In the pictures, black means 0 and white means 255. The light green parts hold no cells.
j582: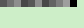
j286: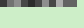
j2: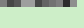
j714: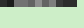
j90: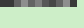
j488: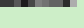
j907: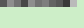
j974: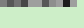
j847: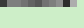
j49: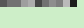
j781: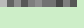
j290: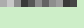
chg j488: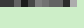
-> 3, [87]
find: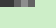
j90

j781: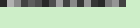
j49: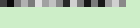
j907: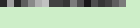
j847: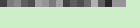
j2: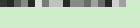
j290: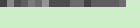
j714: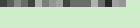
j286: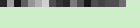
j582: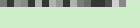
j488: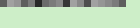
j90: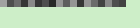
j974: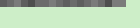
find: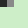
j2
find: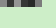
j781
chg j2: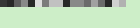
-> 18, [161]

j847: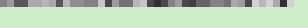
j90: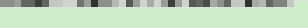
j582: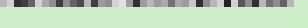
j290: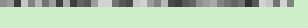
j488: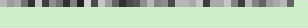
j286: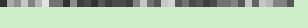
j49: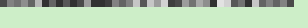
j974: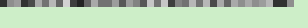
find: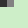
j488
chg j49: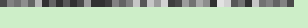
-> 38, [100]
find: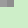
j582
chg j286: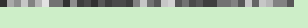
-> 31, [74]
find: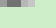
j847
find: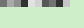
j49
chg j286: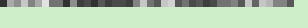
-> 6, [183]

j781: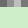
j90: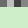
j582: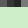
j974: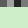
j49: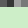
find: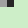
j974
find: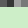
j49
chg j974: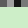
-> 3, [38]

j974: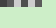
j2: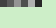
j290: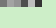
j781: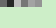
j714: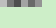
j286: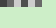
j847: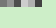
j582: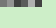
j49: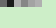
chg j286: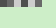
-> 1, [65]
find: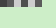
j974
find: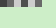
j286
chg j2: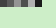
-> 6, [39]
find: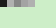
j49

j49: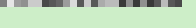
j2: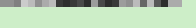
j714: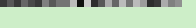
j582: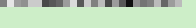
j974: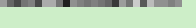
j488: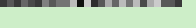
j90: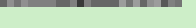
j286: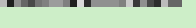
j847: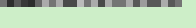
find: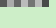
j488
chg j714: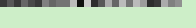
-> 8, [88]
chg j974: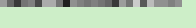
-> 3, [73]
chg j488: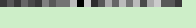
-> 12, [16]
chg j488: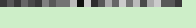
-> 18, [187]

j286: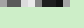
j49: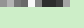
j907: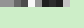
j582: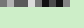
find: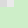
j286
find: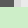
j286
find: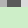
j582

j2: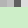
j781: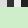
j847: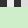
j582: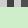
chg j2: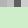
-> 4, [221]
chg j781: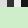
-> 4, [34]
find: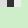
j781
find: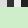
j781
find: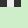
j847

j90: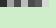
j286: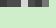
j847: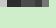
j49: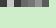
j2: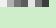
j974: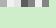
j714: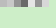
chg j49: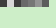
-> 2, [200]
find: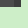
j847
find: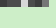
j286
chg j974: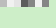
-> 1, [176]
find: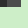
j847
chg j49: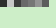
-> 1, [61]

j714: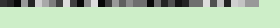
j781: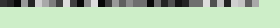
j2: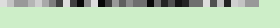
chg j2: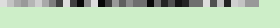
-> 3, [153]
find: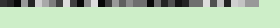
j714
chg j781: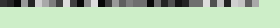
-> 19, [140]
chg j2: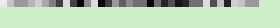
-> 1, [221]
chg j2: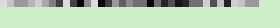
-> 30, [221]
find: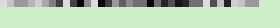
j2

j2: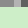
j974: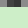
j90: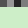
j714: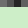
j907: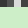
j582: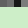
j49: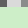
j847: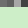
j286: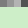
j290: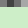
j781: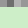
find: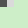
j907
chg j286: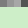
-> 3, [179]

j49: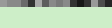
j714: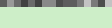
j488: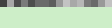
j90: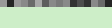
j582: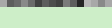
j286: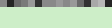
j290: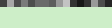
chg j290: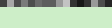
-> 7, [106]
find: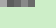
j582
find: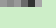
j286
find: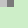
j714

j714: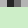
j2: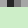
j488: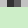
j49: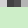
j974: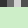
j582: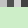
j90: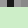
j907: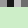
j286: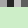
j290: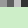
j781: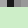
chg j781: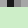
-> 4, [153]
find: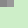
j781
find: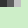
j488
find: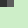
j488

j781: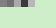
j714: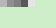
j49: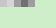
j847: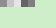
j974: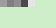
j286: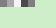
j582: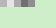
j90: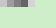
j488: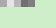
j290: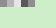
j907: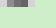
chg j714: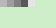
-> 2, [142]
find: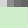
j907
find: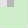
j488
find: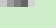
j90
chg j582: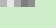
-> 4, [112]
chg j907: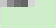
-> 1, [213]
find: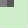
j714

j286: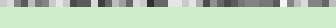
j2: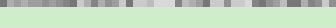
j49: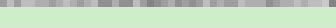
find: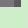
j286
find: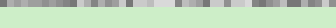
j2

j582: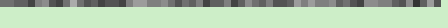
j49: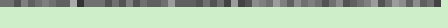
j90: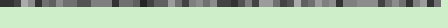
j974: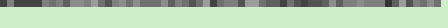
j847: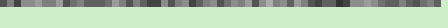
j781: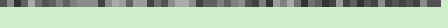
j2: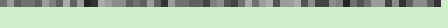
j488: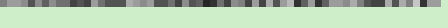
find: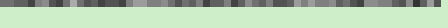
j582
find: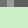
j49
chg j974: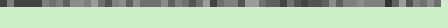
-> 19, [112]
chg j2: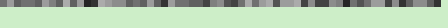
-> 44, [83]
